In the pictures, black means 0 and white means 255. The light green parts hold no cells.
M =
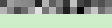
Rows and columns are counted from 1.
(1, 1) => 73
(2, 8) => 178
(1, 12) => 68
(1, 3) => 142
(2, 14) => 198
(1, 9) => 131
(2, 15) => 110
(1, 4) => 137
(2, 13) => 142

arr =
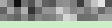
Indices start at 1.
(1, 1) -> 168
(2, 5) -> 51
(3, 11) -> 196
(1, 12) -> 61
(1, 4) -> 113
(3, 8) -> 129
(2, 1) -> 99
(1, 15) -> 227
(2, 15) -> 105
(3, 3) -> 100
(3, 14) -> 118
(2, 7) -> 149
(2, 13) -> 121
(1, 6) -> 153

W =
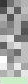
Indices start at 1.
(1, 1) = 54
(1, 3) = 161
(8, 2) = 143
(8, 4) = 190
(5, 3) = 177
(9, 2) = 134
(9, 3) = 182
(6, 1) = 204
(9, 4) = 190
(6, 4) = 109
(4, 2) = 127
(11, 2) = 200

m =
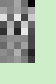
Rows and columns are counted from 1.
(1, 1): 128
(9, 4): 126
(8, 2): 128
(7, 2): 154
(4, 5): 102
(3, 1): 223
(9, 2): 138
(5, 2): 188
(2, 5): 166
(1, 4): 109
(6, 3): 143
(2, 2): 136
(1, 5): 6
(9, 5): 58
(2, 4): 130

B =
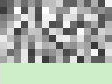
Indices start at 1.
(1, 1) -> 85
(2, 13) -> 175
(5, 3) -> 63
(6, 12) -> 226
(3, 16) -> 113
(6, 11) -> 182
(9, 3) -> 140
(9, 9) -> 190
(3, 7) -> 242
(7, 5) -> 115
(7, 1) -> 210
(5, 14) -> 90
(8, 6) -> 166
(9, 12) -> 58
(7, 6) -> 221
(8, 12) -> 216
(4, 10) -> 244
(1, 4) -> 109
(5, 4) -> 136
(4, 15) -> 84
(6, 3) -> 131
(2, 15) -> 146
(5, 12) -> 249
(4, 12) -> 70
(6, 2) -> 183
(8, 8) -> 147
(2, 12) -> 180
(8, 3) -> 135
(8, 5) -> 62
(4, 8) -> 79
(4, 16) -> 182
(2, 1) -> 60
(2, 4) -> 79
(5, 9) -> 196

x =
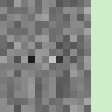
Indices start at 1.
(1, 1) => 107
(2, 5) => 132
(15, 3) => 106
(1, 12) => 105
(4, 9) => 113
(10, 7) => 151
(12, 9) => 93
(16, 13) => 99
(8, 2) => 143
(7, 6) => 100
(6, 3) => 124
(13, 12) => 132
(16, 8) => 132
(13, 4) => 136
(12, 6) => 103
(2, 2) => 109
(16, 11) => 159
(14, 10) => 99
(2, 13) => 171
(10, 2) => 125
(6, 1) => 112
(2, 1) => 140
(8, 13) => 117
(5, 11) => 133
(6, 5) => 118
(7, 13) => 127
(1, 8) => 133
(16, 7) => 102
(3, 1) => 105
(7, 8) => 136
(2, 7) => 143
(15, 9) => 113
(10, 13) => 151
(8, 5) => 112
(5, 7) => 131
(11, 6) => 120
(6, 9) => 121

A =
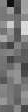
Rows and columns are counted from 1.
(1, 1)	131
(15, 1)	152
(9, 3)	95
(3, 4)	136
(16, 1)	102
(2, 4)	164
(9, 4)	94
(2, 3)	68
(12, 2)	118
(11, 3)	148
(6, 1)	170
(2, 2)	156
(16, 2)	99
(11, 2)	142
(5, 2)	150
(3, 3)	110
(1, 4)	159
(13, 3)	107
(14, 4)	151
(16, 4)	71

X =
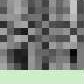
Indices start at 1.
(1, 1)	112
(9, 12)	126
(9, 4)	27
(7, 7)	46
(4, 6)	84
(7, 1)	159
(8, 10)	96
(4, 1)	47
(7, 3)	118
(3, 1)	142
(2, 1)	83
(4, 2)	104
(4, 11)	154
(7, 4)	58
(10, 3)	76
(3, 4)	98
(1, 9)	106
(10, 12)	124
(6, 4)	162
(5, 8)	133
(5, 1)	160
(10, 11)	100
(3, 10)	154
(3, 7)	52
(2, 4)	148
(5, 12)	128
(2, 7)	93
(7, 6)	118
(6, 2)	129
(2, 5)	65
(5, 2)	94
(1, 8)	146
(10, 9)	129
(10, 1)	164
